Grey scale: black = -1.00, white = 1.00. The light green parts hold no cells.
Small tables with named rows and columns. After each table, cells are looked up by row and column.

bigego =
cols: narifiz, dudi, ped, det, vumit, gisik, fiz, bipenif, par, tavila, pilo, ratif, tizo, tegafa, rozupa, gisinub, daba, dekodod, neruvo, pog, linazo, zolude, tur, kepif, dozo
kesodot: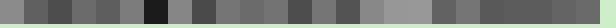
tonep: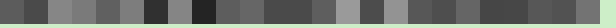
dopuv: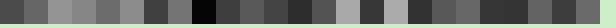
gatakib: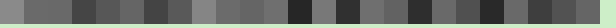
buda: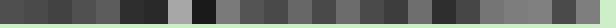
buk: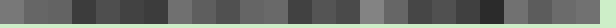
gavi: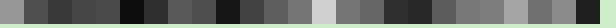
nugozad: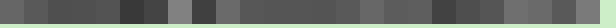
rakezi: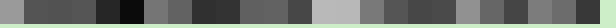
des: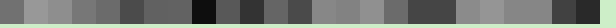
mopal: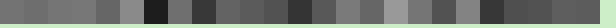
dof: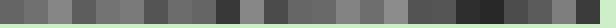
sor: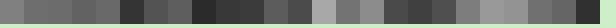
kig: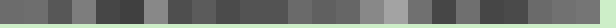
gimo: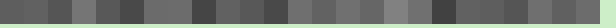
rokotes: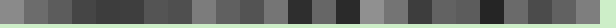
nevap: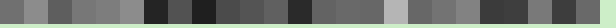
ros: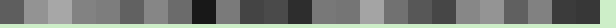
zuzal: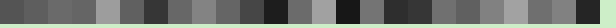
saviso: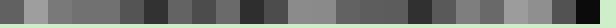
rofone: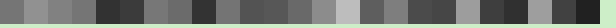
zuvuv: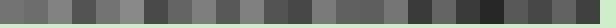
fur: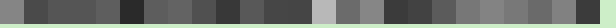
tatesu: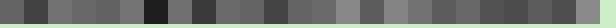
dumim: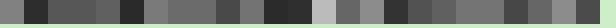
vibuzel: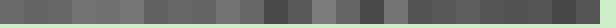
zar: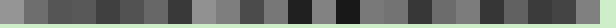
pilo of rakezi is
-0.25
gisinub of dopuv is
-0.57
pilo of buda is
-0.34
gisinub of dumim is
0.10
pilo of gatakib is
-0.21
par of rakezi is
-0.62
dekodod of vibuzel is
-0.35
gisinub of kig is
0.07
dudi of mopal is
-0.14
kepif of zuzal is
0.01
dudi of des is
0.19
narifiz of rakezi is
0.21
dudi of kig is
-0.14
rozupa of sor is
-0.10
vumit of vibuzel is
-0.13
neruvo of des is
-0.46
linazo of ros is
0.16
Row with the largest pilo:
dof

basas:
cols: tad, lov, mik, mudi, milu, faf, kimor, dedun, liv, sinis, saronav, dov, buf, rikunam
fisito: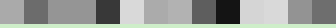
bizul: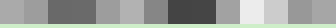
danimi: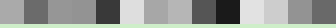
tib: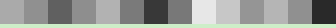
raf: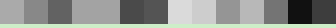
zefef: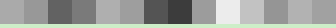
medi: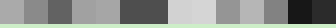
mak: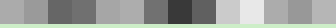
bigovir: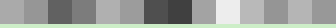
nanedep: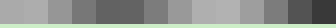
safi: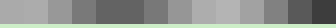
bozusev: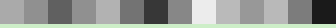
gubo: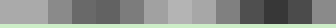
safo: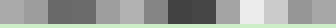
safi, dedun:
0.18
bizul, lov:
0.23
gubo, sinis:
0.00
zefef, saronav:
0.52
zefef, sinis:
0.85
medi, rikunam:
-0.66
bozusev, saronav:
0.19
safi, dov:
0.01
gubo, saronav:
-0.38

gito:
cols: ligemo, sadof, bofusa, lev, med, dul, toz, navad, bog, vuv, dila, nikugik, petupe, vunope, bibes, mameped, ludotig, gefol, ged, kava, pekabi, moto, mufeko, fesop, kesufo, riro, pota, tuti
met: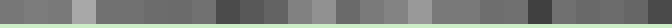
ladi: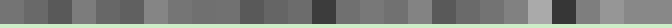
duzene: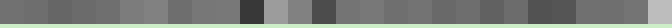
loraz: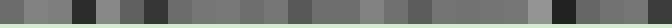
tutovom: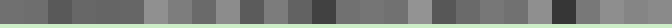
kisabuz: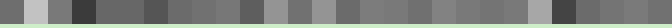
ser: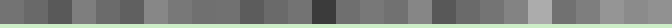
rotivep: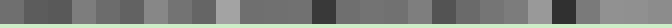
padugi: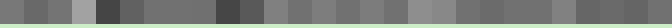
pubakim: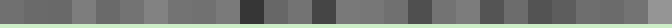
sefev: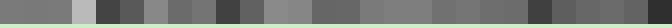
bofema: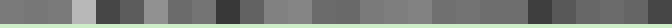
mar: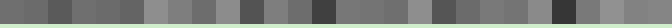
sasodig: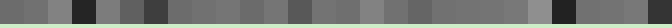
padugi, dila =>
-0.30
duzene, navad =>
-0.14
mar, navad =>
-0.02
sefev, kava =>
-0.08
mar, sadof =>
-0.16
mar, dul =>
-0.22

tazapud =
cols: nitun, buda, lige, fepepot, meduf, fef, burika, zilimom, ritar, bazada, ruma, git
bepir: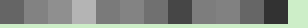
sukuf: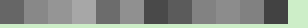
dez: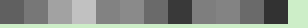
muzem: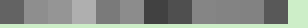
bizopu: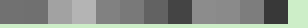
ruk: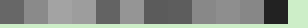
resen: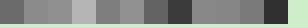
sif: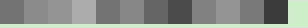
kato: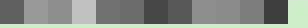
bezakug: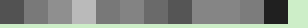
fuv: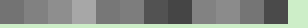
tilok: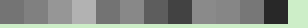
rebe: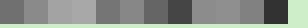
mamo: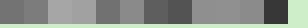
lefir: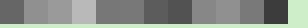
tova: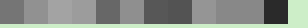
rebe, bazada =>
0.12
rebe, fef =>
0.06
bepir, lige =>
0.12
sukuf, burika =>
-0.43
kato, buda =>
0.20
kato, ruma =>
-0.02
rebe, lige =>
0.28
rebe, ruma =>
0.01

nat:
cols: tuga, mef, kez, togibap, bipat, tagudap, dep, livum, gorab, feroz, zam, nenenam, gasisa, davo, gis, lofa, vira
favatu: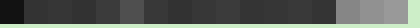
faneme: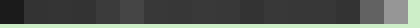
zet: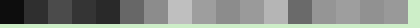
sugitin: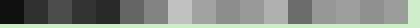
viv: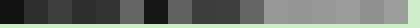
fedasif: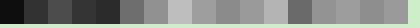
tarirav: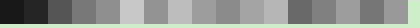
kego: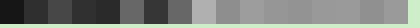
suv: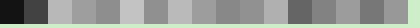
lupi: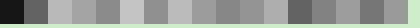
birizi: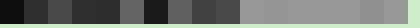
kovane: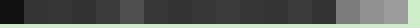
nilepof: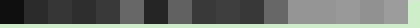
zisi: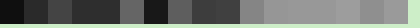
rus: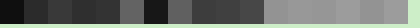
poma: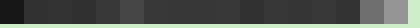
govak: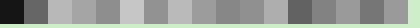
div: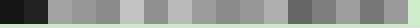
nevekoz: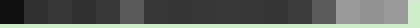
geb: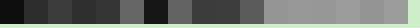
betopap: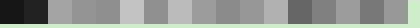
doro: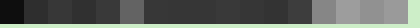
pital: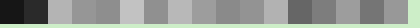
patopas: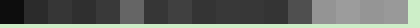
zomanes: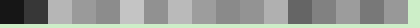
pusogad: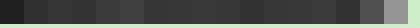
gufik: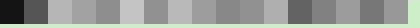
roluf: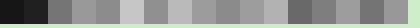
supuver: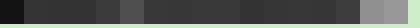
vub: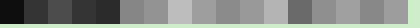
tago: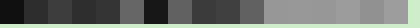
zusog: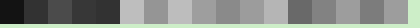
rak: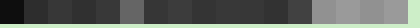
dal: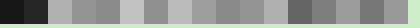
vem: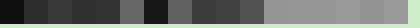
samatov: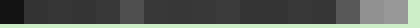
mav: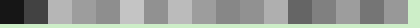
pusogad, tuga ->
-0.75
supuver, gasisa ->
-0.57
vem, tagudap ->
-0.19
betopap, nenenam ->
0.38
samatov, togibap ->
-0.59
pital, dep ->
0.13
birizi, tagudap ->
-0.21
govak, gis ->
0.21
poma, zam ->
-0.61
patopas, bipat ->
-0.55
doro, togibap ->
-0.62
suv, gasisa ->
-0.21
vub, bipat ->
-0.67
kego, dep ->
-0.58
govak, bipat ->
0.11
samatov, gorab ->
-0.56

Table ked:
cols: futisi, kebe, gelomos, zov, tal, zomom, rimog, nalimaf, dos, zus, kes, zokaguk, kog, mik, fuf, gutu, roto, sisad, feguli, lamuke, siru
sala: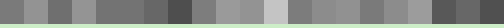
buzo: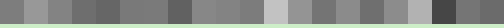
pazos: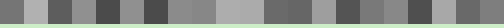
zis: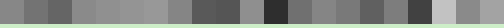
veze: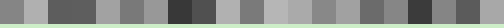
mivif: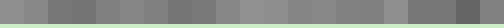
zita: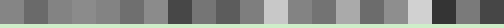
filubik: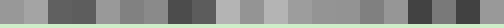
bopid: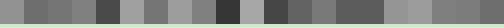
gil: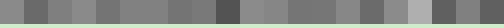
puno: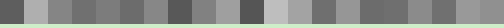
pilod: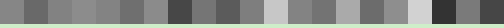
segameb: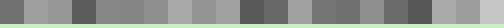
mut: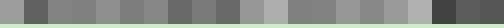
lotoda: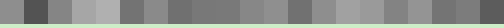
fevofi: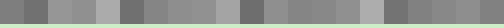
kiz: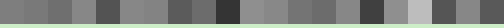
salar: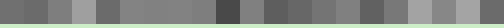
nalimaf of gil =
-0.10
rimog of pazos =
-0.41
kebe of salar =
-0.16
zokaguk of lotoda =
0.12
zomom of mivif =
0.05
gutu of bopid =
-0.28
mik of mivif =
0.07
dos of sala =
-0.02
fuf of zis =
-0.05
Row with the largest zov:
lotoda

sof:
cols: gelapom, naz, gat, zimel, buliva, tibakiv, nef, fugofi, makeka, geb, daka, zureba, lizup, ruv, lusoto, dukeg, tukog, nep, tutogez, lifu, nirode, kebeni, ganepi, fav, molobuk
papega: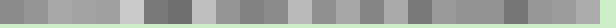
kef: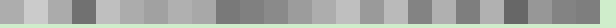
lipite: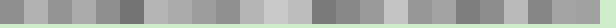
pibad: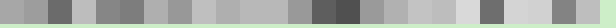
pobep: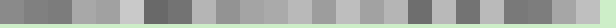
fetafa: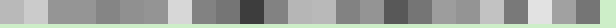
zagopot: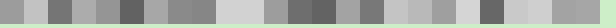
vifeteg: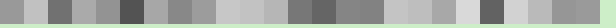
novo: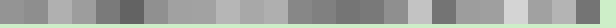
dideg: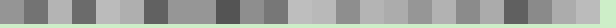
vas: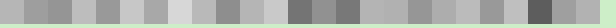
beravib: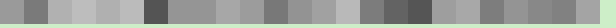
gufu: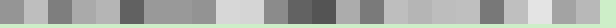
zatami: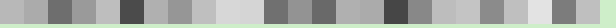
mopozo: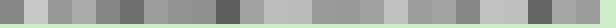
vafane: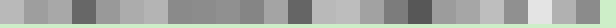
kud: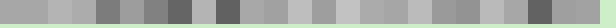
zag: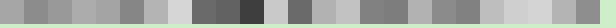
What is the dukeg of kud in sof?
0.34
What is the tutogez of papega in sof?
0.21
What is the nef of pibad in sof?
0.37
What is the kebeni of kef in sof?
-0.19
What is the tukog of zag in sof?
-0.02
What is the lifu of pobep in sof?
-0.10
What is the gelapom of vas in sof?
0.43
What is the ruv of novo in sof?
0.00
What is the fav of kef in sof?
0.02
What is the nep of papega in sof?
-0.05
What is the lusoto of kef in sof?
0.49
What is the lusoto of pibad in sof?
-0.37
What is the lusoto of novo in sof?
-0.08
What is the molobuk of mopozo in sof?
0.22
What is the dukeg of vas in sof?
0.41
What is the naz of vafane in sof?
0.24
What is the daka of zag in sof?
-0.51
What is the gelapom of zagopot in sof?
0.22

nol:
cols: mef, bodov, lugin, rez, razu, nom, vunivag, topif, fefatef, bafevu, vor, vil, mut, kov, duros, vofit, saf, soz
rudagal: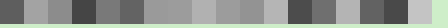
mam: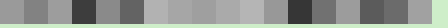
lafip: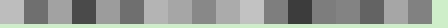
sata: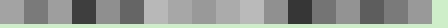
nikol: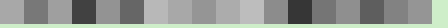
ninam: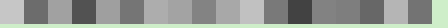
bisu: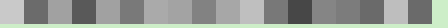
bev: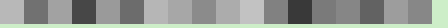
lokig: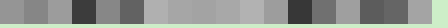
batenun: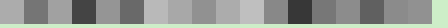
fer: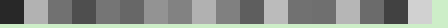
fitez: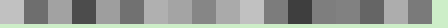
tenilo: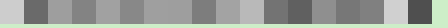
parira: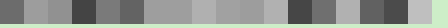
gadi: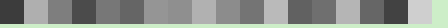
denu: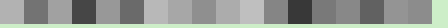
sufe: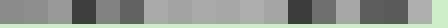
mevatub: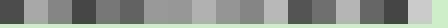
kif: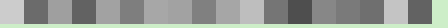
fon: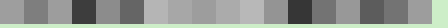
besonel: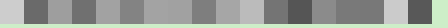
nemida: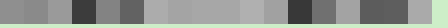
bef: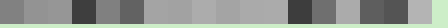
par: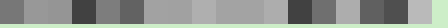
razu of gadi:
-0.07
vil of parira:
0.39
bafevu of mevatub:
0.17
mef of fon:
0.24
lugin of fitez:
0.27
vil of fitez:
-0.03
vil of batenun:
0.07
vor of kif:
0.49
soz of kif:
-0.23
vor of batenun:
0.50
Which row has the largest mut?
fer

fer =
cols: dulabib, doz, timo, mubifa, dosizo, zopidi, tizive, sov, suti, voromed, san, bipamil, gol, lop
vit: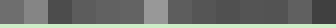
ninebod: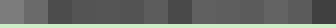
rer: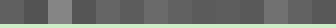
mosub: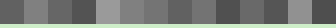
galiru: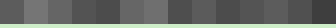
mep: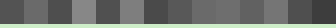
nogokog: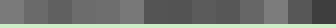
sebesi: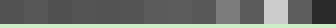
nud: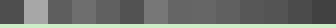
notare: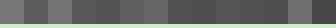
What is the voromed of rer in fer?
-0.27
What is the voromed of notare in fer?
-0.33
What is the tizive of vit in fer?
0.19
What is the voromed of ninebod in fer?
-0.26
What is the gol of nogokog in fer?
-0.32
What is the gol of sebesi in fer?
-0.27
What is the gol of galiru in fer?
-0.37
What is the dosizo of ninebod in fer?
-0.33
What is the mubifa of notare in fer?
-0.32
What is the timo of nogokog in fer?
-0.25
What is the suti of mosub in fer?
-0.10
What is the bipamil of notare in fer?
-0.39
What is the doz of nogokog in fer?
-0.17
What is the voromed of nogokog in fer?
-0.32
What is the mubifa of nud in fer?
-0.14
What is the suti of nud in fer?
-0.20
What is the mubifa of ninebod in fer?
-0.34
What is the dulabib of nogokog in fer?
-0.04
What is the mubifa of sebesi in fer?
-0.34

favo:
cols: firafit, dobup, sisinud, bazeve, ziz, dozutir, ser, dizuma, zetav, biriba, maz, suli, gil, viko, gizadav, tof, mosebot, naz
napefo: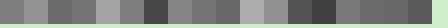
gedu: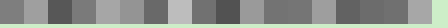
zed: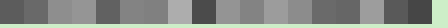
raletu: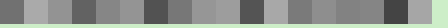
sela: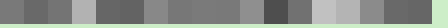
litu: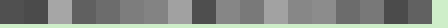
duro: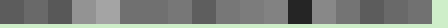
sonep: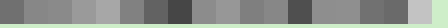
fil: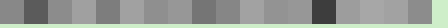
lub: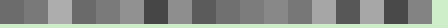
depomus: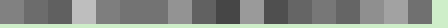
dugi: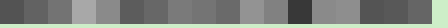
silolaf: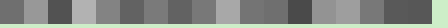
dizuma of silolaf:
-0.23
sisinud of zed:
0.11
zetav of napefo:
-0.08
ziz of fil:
-0.02
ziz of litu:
-0.15
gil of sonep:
-0.39
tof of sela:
0.09
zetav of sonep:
0.10
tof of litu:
-0.06
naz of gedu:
0.31
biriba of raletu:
0.23
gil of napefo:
-0.35
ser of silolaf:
-0.04
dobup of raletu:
0.33
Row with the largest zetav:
raletu

